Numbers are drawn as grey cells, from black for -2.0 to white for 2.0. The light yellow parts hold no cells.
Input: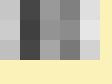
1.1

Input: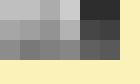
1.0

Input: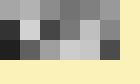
0.6

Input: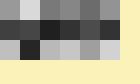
0.4

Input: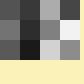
-0.7

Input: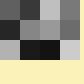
-0.5

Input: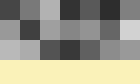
-0.9
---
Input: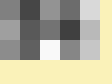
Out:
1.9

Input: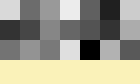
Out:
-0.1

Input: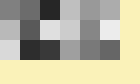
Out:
-1.1

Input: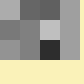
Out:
-1.3

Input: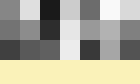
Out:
-0.5

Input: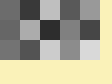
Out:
1.2

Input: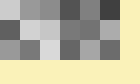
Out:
1.4

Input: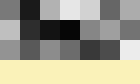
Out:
0.2
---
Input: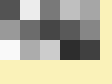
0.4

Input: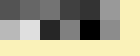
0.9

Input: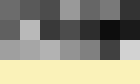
-0.5

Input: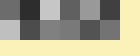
1.0

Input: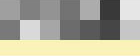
-0.1

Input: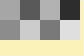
0.2

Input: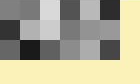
-1.2

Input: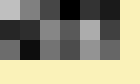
-1.4

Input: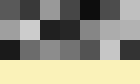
0.5

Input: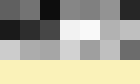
-1.6
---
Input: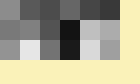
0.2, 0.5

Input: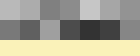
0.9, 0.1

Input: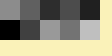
0.2, 1.0

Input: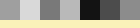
0.5, 0.2

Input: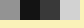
0.3, 1.3

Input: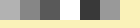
0.8, 0.4

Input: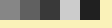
0.1, -1.5
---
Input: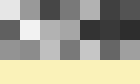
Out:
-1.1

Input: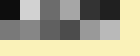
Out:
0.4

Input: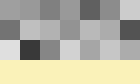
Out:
0.7

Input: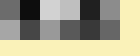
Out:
-1.1

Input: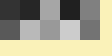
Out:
1.2

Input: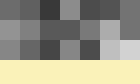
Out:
0.7

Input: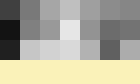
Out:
-0.3
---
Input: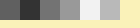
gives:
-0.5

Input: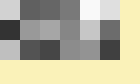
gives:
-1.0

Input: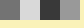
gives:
-0.2

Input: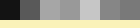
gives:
-0.6

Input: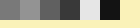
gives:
-1.1

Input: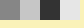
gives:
0.1

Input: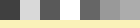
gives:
-0.6

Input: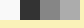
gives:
0.1

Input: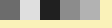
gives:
-0.3

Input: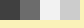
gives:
-0.3
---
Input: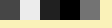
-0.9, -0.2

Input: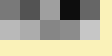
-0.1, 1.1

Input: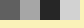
-0.5, 1.3

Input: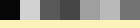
-1.9, -0.2

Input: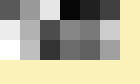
-0.6, 0.5

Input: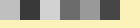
1.0, -0.9

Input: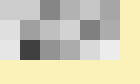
1.2, 1.7
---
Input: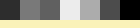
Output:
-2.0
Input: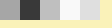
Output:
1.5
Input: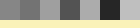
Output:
1.0
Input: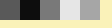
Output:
0.6
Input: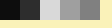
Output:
0.0
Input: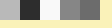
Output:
-0.3
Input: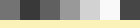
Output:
-0.9
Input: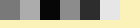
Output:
1.6
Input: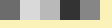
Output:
0.1
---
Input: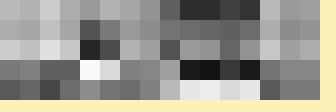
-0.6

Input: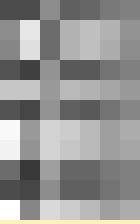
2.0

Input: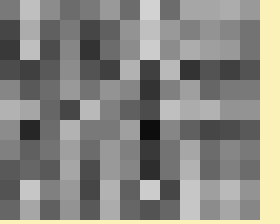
-0.4

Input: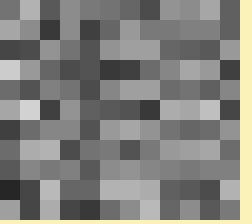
0.5

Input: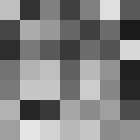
0.5

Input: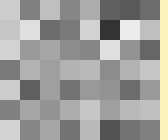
1.3
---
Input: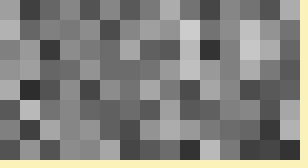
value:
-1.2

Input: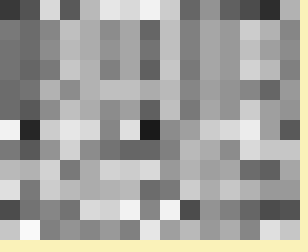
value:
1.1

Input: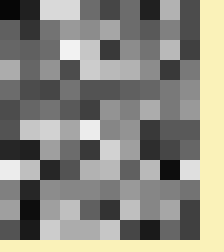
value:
-1.0

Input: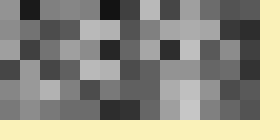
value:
-0.7

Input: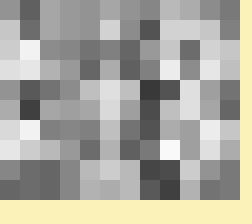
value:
-0.1

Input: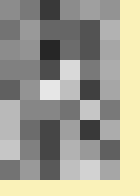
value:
0.6
